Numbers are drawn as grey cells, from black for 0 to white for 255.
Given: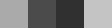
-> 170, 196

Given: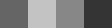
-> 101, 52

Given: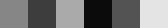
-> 134, 228

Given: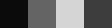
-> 11, 61

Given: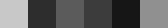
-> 200, 144

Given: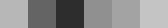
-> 183, 196

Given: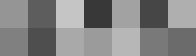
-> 149, 107

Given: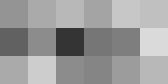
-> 148, 184

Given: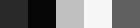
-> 41, 96
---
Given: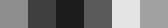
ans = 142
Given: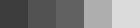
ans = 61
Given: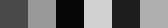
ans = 73
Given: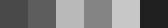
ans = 73
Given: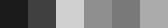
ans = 27
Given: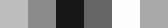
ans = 189
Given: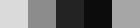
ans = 218
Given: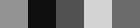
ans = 147
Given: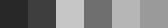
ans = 40
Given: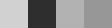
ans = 209
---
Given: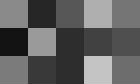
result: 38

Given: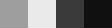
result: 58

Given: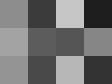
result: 51

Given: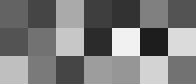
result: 43

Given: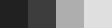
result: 61

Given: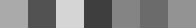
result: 82

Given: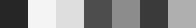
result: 58
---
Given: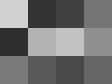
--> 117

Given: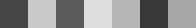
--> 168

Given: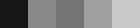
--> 201

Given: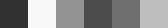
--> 190

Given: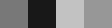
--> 151

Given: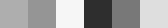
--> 222
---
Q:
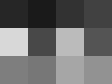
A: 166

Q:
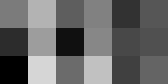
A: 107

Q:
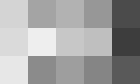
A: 158

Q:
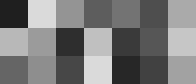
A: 71

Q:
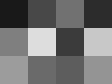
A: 93

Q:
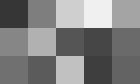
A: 193

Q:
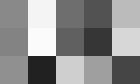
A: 207

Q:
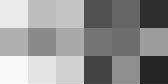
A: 209
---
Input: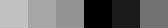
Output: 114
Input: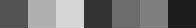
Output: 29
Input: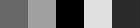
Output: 43
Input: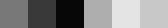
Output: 200
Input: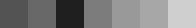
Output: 207
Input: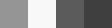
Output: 63
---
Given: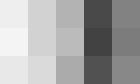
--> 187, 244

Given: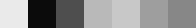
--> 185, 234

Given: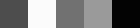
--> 113, 251

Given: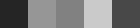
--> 129, 202

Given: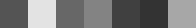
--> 131, 227

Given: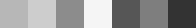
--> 245, 245
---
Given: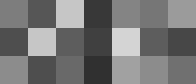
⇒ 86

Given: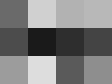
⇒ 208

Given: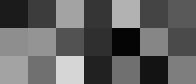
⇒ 60

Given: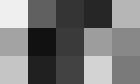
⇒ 96

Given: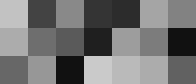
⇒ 67

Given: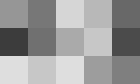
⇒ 119

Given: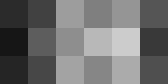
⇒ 65

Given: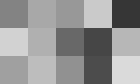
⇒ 168
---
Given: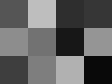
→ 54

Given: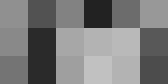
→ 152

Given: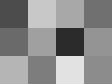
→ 112

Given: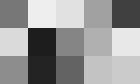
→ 64

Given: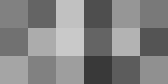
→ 121

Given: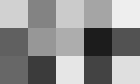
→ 238

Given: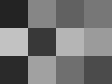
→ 119

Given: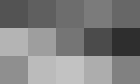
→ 103

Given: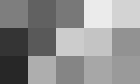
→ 211

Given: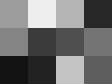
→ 39
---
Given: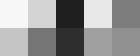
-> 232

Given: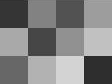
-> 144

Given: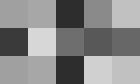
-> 88

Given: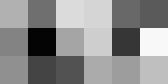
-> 54

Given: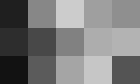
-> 173

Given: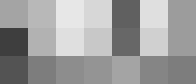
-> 208
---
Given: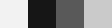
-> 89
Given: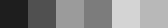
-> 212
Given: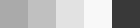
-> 248
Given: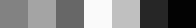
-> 38
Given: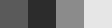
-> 139
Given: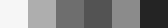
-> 139
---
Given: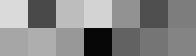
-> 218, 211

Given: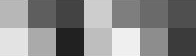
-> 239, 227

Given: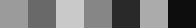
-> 201, 171

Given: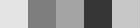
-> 228, 199

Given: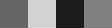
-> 210, 129

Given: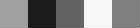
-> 247, 160

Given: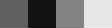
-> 230, 131

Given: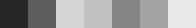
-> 232, 212
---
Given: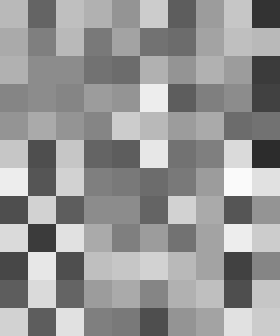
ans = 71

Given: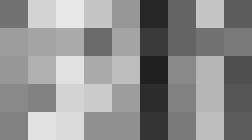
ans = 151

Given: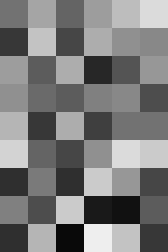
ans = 47

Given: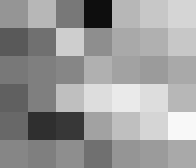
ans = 96

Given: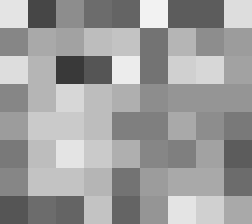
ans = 121
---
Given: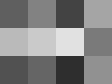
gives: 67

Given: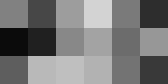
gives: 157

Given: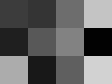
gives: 109

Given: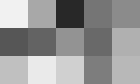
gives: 40

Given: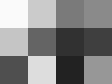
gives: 122

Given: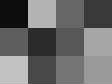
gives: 102

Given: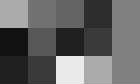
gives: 100

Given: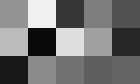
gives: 54

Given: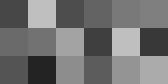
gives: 77
